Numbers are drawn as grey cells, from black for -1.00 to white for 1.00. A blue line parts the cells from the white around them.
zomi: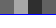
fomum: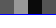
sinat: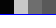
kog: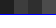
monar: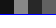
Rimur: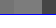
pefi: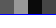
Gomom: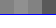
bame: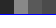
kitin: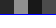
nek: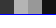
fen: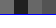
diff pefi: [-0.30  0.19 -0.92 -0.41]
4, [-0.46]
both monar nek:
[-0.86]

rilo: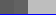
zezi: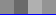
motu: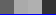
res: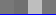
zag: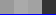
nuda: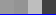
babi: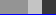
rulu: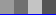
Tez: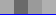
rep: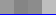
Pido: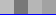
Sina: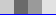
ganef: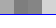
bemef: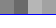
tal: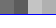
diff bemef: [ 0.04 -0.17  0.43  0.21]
4, [0.27]
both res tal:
[-0.12]

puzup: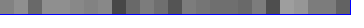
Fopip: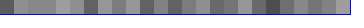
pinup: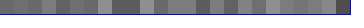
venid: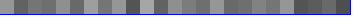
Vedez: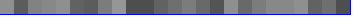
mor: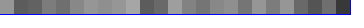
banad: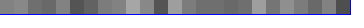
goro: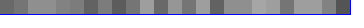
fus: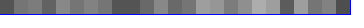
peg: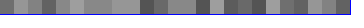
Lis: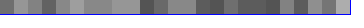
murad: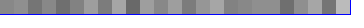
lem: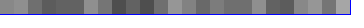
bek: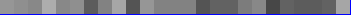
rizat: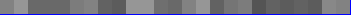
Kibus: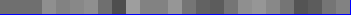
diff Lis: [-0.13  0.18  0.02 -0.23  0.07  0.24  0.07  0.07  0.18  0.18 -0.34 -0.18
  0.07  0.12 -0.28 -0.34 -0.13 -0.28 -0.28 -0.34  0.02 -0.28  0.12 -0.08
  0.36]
14, [0.07]
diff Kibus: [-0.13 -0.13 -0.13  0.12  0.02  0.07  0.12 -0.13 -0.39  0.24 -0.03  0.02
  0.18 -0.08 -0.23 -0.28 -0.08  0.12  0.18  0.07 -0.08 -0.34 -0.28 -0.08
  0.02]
11, [0.02]
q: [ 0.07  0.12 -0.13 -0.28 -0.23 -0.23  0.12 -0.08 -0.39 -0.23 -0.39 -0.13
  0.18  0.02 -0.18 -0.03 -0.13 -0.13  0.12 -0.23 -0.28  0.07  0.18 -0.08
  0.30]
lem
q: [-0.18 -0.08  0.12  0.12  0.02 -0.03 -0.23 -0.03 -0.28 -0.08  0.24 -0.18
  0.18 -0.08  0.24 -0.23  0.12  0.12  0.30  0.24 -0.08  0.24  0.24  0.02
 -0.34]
goro

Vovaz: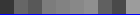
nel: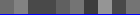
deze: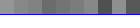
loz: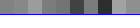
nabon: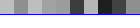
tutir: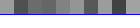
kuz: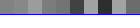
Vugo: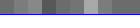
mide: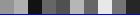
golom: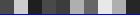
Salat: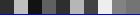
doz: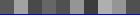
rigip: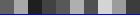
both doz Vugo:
[-0.31]
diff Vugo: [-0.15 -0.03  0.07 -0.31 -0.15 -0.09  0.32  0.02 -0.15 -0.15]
8, [-0.03]
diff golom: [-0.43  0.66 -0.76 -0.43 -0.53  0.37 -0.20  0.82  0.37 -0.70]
2, [0.61]
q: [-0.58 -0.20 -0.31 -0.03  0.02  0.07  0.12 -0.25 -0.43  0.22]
Vovaz
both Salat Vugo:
[-0.09]
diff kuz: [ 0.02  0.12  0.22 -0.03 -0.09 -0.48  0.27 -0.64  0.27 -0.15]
2, [0.07]

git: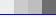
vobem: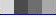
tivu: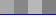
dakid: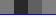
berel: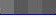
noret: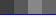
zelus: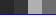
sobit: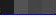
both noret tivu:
[0.06]
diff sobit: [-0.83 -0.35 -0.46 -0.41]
1, [-0.78]
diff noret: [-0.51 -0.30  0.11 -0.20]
3, [0.06]
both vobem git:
[-0.14]
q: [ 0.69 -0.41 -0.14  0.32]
vobem
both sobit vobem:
[-0.41]

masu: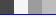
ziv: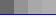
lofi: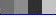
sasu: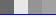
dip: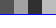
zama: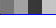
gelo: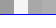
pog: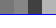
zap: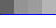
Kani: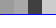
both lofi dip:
[-0.62]
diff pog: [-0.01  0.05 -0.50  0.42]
1, [-0.07]
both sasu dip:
[0.27]
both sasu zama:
[0.27]
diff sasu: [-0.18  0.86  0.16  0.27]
2, [0.81]

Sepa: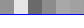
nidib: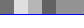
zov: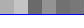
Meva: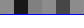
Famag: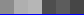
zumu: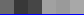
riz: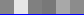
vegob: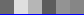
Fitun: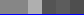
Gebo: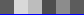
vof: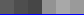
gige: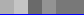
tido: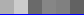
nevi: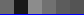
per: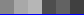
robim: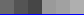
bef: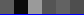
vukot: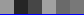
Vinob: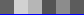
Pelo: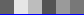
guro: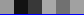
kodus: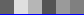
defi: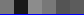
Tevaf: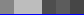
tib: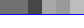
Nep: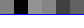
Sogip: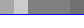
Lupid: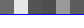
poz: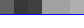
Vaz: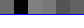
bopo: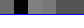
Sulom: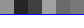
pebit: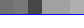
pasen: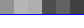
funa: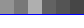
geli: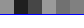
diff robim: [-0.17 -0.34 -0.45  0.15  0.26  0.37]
4, [0.21]
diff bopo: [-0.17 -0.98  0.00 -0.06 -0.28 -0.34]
5, [-0.34]
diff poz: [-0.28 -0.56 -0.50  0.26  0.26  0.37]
1, [-0.23]
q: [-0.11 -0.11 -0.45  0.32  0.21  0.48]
tib

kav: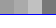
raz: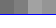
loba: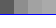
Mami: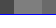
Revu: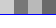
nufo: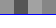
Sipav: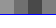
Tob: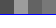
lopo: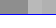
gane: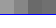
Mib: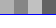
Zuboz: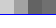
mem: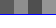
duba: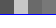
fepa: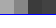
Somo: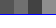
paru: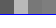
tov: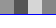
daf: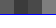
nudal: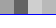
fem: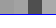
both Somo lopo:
[0.11]
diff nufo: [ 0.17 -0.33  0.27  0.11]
4, [0.05]
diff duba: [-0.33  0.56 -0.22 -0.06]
3, [-0.17]
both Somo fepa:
[-0.48]
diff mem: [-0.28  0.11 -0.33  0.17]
3, [-0.38]

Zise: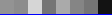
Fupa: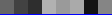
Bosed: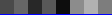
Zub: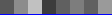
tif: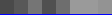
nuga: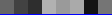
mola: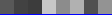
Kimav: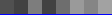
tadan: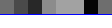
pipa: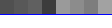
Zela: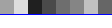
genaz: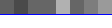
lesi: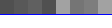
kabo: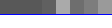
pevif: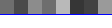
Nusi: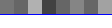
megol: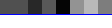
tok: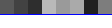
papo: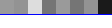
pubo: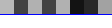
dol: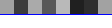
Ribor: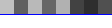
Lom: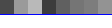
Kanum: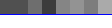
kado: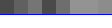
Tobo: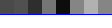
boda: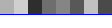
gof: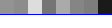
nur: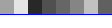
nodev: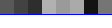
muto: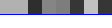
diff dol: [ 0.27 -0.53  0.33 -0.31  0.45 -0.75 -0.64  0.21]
8, [0.27]
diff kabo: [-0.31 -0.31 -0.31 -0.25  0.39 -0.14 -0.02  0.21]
5, [0.33]

